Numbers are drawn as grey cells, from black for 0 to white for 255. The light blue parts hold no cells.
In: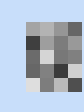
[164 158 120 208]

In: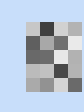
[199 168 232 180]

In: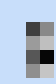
[ 63 191]

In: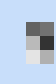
[98 51]

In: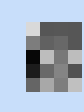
[217  97 120  81]

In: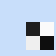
[30 14]
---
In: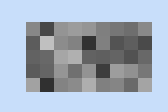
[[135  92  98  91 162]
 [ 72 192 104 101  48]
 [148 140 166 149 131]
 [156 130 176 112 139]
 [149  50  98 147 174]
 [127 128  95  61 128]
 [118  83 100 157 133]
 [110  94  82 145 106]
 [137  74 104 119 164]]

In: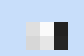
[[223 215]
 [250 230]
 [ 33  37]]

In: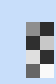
[[142  47 223 102]
 [ 45 200  47 249]]

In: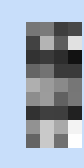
[[118  66  50 101 175 141  49 146 100]
 [122 180  58 115 155 156  63 201 201]
 [ 62  93  45  58 138  97  62 169 112]
 [ 72 225  18  58 118 119  33 243 254]]

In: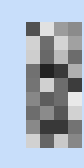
[[ 81 210 206 113 116 135 109 137 209]
 [225 109 104  34 208  93 139  56 101]
 [156 212 187  57 109 109  87  56 201]
 [139 161 108 175  60 233 210 115 135]]

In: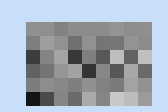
[[144 126  61  98 125  20]
 [143 158 132 117 141  75]
 [130 145 164 149 135 133]
 [140 112  56 162 127 107]
 [139 145 127  52 144 170]
 [140 117  88 135 130 133]
 [148 118 189  87 122 200]
 [141 147  98 168 163 188]
 [143 139 191 106 146 155]]

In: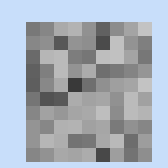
[[120 135 106  96  94 117 134 148 148 134]
 [134 143 182 127 136  82 162 135 182 146]
 [170  87 186 186 170  88 151 177 174 168]
 [179 147 125 147  57 172 165 179 115 164]
 [145 142 118 172 111 162 169 161 119 172]
 [ 97  75 190 111 144 166 190 166 168  72]
 [140 193 193 121 159 145 140 122 185 158]
 [164 147 164 132 165 187 187 145 109 115]
 [195 127 119 149 195 161 180 134 157 142]]

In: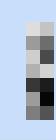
[[221 155 206 177  55 156 126]
 [195 109  74 211  28   6  83]]
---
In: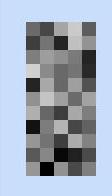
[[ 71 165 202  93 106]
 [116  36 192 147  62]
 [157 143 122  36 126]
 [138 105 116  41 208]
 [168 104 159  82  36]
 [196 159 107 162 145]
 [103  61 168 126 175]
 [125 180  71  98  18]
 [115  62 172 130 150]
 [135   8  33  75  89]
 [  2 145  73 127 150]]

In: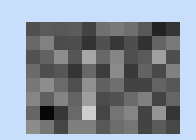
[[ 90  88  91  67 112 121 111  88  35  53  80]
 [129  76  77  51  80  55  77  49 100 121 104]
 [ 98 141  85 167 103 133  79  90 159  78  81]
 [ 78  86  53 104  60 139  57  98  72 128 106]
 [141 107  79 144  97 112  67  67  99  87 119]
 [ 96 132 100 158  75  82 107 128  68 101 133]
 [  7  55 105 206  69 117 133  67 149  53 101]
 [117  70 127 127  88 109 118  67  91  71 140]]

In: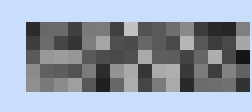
[[104 106  64 121 123  65 193  83  89 110 137  60  41  38 127  43]
 [107  70  52 125 166  79  75 103  89  73 181  87  61  73 167  61]
 [152 156 150  89  77  73  79 170  94  93  68 102 174  72  21  89]
 [ 96  93  82 123  44 147 169  54 170 175  57 124  62 131  97 139]
 [121 139 159  87  32 103 173  69 123 170  41 108 109 113  50 143]]

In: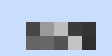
[[154 189  59  51  70]
 [103  83 195  47 100]]

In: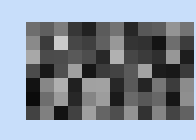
[[ 95 125  55  33  91 115  39  88  93 148 116 110]
 [ 59 203  71  63  96 152  52  49  20 110  60 138]
 [ 75  76  89  77  40 177  70  59  47 151  29 168]
 [ 24  79 160  22  60  67  90 163  28  24  59  75]
 [135 175  32 161 162  39  89  36 118  60 140  18]
 [110 156  39 133 157  26 106  88 103  22 143  11]
 [128  18  65 160 101  78 147  50 133  68  98  66]]

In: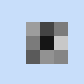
[[ 68 123 157]
 [ 21 200 123]
 [146 133  90]]

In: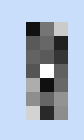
[[117 203  17]
 [103  32  89]
 [ 90  54  99]
 [253  96  85]
 [ 16 104 173]
 [102 147 142]
 [ 41 141 211]]

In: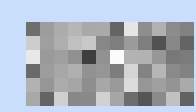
[[157 172 182 169 170 100 229 142 177 140 129 110]
 [159 174 192 200 135 126 155 126  82 136 100 205]
 [154 159 144  62 146 251 179 178 151 120 123 232]
 [157 167 176 146 150 125 213 131 182 138 130 106]
 [150 171 165 142 167 153 220 150 160 148 170 178]
 [100 207 136 137 209 166 109  85 139 193  98 168]]
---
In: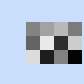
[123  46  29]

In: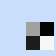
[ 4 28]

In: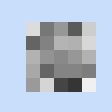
[205 177 137 101 154]

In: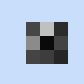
[44 10 68]

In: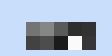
[ 50 250]

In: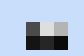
[180  38]

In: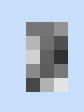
[147 112 209]
